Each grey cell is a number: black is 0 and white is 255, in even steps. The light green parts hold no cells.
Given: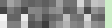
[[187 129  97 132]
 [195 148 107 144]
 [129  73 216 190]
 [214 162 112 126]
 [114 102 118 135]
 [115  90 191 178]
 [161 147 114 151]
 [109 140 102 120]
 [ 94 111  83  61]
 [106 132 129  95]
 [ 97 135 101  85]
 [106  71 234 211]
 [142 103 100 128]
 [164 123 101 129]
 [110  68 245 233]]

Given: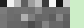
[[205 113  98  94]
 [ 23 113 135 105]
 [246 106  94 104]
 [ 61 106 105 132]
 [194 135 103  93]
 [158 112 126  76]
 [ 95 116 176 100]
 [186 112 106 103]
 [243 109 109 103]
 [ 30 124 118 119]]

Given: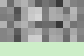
[[123 135 119 125 135 127]
 [130 182 175 116 167 179]
 [160 113 150 167 119 107]
 [ 57 160 168  55 155 165]
 [104 171 172 106 161 170]
 [115 125 128 107 129 113]
 [ 92 202 212 100 178 206]
 [146 197 201 146 169 204]
 [178 164 166 178 153 151]
 [163  81  93 163  93  78]
 [109 143 129 114 142 136]
 [181 130 124 179 132 132]]

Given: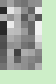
[[143 236  86 241 241 222 189 134 123 174]
 [140 101 146 102 103 128 104 165 132 124]
 [115 141  90 126 155 131 116 173 144 143]
 [126 197 176 180 186 157 148  65  98 152]
 [162 229 145 235 190 171 144 179 166 163]
 [136  41 176  41  41  83  78  91 100 115]]

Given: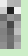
[[175 244 136 174 190 154 174]
 [179  33 148  71  98 112 109]
 [235 203 108 139 129 133 143]]

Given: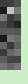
[[ 79 118  78  37  84 107  94 118  68 115]
 [ 63 194  59  56  90 119  58 102  70 101]
 [ 58  29 120  75  86  24 100  58  92 113]]
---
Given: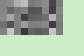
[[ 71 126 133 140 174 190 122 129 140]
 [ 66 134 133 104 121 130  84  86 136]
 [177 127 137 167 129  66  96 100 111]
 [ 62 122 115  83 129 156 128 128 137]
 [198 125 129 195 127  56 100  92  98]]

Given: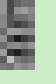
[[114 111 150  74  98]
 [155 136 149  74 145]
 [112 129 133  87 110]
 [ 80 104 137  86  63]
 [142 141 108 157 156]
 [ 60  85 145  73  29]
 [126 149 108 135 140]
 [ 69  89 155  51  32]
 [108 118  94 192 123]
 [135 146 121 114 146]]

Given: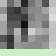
[[ 81 189 188 106 148  38 117 146]
 [163 206 143  67  53  95 136 141]
 [138 218 186  70  71  59 127 147]
 [117 196 162  88  90  17 147 152]
 [162 191 163 103 180  70 207 174]
 [132 194  85  51 161  92 158 138]
 [151 202 122  59 150 143 138 137]]

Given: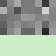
[[ 56 146  87 137 168 121 122 158]
 [209 136 179 126  80 125 124 118]
 [141 132 110 121 126 154 149 132]
 [101 141  98 125 142 125 131 150]
 [ 39 151  84 136 159 101 102 160]]

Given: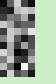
[[ 67  14  11  96 207]
 [206 186  42  30 188]
 [173  44  63 122 114]
 [101  99 202 165  79]
 [139 228  62 203 181]
 [ 27  75 129 202  91]
 [160  80  26 171  56]
 [ 28 110 210 167   7]
 [ 53 174 127 203  68]
 [248  84 188 107   2]
 [110  25  47 207  76]]

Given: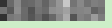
[[127 122  50 105 137 102 105 120 100 125 150 199 116 136 113]
 [ 99 113 115  89 141 107  82 115 106 143 148 161 129 132 136]
 [155 124  50 120 128 106  86 106  82 104 138 171  84 129 121]]
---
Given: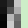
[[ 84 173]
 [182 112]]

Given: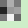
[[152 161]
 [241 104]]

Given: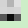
[[211 213]
 [ 12  91]]

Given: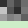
[[ 85  45]
 [129 140]]

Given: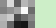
[[145 165]
 [204  76]]

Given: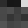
[[78 61]
 [53 64]]

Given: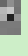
[[196 113]
 [ 33 147]]
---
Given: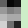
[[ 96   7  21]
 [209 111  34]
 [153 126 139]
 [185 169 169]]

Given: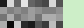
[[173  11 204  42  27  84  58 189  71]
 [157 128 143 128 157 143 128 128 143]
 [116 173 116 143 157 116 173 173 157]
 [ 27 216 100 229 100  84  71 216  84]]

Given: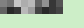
[[ 98  41  55 185 157  68  41  55  68]
 [129 114 199 173 185  98 145  55  84]]

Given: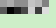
[[ 88   2  33  72 208  60 221]
 [158 172 142 142 196 184 129]]

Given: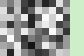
[[195  36 223 137  98  52  66 137 208 195]
 [167  52 137 110  36 195 236 208  66  98]
 [223  82 195  52  98 223 182 236  82 182]
 [167 124 182  66  36 137  36  66 223 124]
 [167 153 236  66  20 110 236 182  98 153]
 [236 195 137 236 167 110  82 250 167  52]
 [208 208 153 236  36  98 250 208 250  66]
 [124 250 137  52 124  98 137  82  52 153]]

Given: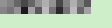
[[132 116 146  26 162  88 187 116  42 116 187 102 162]
 [146 132 102  72 102 146 175 146  72 132 175 132  88]]

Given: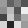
[[213  37 225 155]
 [155  97 127  84]
 [141 186  84 238]
 [ 68 201 111 171]]

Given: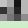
[[153 117  77 141]
 [ 51 129  36 183]
 [195 169  20 183]]
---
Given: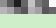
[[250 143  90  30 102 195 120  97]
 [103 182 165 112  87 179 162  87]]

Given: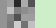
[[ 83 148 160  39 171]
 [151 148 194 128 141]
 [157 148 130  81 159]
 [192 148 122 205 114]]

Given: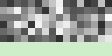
[[ 47  84  58  96  82 121  63 156 198 239  83  70 189  51  68 193]
 [130 161 182 241 132 177 112  53 172 245 118  84  88 107 100  66]
 [248 119 117 118 150 198 233 207 174 118 186  91 133 150 199 124]
 [156  54 140 240 208  54 243 191 149 219 237 178  93 121 162  47]
 [187 104 123 144  81 232 129 217  87 243 189 165 147 182 191  73]
 [232  73  58 124 162  80  99 118  94  48 189  85 203  90 116 214]]

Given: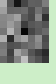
[[125 176  84  20  70  96  94]
 [ 88 159 100 102 107  77 114]
 [ 48 136 143 161  91  73 135]
 [ 84 133 155 132  61  87  95]
 [105 118 179 126   6  70  91]
 [ 75 176  42 144 163 109 143]
 [ 81 119  80  85 103 113 133]
 [ 41 126  64 163 134  85  63]
 [ 54 101  76 131 191 102  82]]

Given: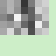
[[209 155 178 154  53 124 192]
 [193 150 180 146  67  97 211]
 [199 134 109 244 136  97 144]
 [152 160 150 175 104  74 237]
 [205 169 217 133 196  79 186]]

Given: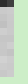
[[ 63  45]
 [204 202]
 [202 197]
 [201 192]
 [202 206]
 [198 198]
 [206 200]
 [195 199]
 [204 209]
 [202 204]
 [204 200]]
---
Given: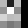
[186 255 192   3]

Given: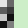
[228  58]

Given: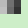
[186 105]

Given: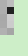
[175  34]

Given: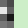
[105  97]

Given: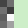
[68 60]

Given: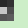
[40 78]
